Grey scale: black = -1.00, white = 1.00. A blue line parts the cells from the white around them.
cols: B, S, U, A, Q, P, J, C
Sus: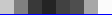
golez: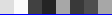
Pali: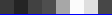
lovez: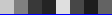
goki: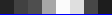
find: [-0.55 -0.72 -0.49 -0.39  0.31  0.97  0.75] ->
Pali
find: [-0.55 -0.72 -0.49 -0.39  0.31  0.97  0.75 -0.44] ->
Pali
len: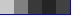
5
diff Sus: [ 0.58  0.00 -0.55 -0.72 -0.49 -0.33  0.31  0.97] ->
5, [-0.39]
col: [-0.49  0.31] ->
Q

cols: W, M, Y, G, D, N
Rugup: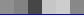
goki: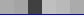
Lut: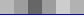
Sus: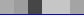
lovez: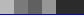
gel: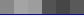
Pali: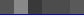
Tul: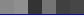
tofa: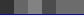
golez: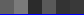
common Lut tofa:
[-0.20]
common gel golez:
[-0.30]
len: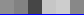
6
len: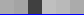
6
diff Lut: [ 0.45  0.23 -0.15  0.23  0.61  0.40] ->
2, [-0.20]
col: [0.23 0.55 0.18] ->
G
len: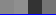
4

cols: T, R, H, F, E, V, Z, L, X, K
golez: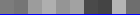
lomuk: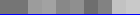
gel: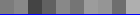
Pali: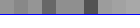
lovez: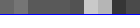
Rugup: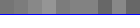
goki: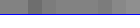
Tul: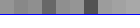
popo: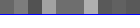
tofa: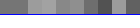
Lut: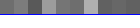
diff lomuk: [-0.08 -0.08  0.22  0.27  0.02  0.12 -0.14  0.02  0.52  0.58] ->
4, [0.07]
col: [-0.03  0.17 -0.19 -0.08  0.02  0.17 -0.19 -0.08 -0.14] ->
T

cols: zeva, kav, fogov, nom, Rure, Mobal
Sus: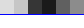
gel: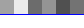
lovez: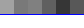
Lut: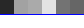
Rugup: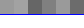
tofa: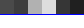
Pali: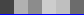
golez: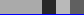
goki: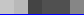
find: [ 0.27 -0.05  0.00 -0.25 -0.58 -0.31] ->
lovez
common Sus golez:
[-0.25]
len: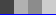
4
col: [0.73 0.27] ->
zeva
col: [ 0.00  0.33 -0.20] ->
fogov
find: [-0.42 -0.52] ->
tofa

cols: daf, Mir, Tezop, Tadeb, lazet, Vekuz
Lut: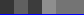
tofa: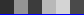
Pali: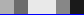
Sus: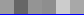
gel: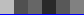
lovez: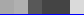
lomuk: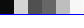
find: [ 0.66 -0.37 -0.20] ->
lomuk
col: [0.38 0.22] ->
daf

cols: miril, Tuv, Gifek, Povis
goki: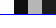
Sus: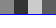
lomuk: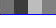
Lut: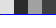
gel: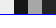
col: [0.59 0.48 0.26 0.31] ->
Gifek
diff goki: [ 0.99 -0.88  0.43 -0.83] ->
3, [-0.77]

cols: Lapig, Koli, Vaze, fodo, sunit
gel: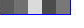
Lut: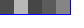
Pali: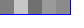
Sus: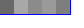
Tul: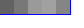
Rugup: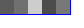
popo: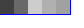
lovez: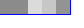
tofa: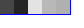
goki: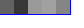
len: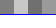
4
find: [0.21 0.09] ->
Pali
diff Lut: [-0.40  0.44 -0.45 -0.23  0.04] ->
3, [-0.29]
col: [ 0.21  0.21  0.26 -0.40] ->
fodo
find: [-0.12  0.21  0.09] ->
Pali

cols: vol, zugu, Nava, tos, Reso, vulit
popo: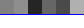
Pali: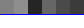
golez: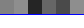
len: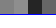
4
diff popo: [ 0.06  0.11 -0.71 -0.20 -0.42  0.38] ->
0, [0.01]
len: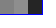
3
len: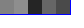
5
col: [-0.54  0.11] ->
vulit
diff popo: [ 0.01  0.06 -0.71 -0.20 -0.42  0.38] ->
1, [0.11]
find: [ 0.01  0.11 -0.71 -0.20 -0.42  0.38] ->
popo

